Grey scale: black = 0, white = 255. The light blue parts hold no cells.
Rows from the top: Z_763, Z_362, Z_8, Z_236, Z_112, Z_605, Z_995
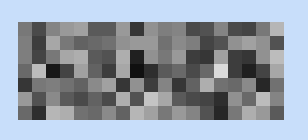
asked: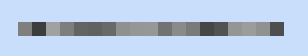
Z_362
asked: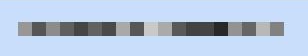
Z_605
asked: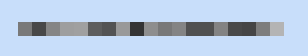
Z_763
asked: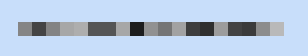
Z_8
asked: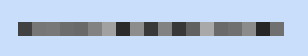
Z_112

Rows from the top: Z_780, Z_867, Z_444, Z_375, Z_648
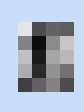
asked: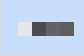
Z_780
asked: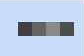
Z_648
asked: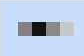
Z_867
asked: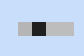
Z_444

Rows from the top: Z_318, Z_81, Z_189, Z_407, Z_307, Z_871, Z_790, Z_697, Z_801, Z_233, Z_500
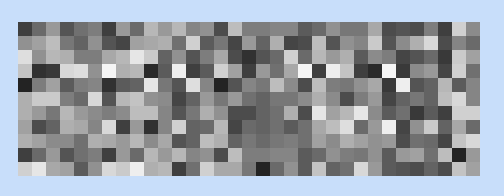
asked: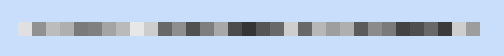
Z_189
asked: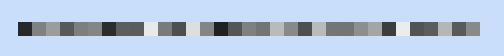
Z_307
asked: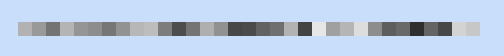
Z_790
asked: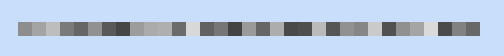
Z_81

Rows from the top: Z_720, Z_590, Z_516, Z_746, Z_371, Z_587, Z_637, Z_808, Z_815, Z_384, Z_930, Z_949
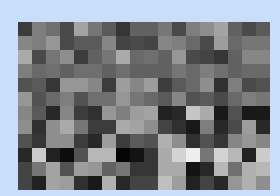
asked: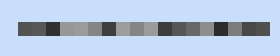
Z_371
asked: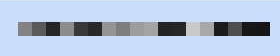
Z_637

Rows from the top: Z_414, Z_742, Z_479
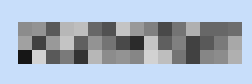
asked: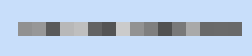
Z_414
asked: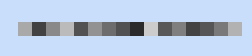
Z_742
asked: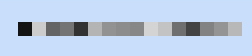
Z_479

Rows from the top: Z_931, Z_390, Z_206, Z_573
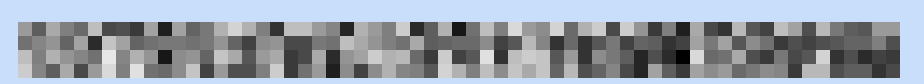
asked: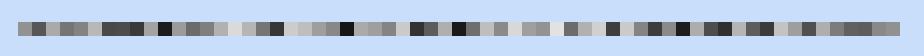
Z_931

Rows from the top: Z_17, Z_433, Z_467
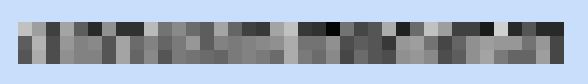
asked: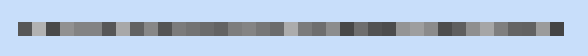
Z_467
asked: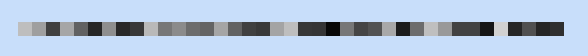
Z_17
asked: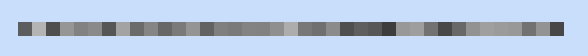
Z_433

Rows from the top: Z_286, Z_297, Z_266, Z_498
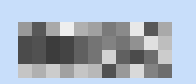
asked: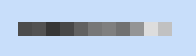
Z_297
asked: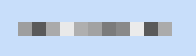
Z_286

